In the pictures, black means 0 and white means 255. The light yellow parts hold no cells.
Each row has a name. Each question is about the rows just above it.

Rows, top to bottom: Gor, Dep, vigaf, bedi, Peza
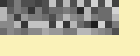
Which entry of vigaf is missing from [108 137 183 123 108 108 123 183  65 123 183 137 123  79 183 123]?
[152]
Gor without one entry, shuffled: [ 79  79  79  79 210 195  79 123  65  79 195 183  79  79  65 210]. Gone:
[53]
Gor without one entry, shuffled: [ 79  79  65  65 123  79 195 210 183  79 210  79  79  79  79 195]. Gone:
[53]
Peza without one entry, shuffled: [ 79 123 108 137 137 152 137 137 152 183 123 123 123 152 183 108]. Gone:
[168]
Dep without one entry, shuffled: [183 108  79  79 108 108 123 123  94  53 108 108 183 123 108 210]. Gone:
[41]
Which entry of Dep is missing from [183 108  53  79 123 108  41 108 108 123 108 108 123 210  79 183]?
[94]

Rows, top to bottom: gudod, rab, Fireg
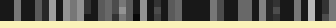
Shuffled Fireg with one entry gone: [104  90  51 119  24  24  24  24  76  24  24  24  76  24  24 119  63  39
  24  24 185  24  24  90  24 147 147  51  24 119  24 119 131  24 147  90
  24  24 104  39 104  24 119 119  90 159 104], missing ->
[8]
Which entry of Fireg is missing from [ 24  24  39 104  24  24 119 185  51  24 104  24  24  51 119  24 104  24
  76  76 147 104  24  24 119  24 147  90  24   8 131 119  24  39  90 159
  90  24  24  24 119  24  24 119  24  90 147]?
[63]

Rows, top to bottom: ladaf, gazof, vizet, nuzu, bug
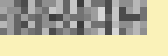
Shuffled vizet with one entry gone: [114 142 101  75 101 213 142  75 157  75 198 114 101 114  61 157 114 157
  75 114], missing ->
[126]
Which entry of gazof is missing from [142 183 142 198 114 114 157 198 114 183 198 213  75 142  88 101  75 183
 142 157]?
[169]
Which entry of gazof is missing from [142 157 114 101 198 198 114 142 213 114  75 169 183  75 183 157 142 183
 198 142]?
[88]

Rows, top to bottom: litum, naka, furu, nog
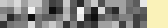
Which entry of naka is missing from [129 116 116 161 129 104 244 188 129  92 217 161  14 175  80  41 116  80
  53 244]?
[29]
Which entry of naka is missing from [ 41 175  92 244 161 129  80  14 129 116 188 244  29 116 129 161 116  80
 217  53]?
[104]
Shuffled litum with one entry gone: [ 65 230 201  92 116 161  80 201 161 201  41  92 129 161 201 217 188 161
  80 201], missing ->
[145]
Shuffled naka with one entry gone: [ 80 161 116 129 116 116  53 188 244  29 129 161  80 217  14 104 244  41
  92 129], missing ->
[175]

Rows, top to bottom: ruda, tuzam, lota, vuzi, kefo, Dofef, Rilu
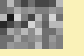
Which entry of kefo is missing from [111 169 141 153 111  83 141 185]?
[201]
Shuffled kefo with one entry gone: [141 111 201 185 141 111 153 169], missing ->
[83]
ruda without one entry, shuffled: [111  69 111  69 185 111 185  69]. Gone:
[83]
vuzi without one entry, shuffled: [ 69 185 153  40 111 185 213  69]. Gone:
[97]

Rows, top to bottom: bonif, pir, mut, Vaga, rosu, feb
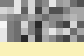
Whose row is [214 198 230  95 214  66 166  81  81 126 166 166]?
pir
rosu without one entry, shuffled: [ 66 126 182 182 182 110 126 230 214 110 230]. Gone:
[166]
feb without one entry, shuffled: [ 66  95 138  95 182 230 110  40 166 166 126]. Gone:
[54]
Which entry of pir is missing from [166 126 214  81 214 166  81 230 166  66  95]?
[198]
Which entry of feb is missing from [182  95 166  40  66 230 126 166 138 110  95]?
[54]
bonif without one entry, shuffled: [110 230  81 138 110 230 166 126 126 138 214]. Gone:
[153]
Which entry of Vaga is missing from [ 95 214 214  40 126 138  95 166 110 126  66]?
[246]

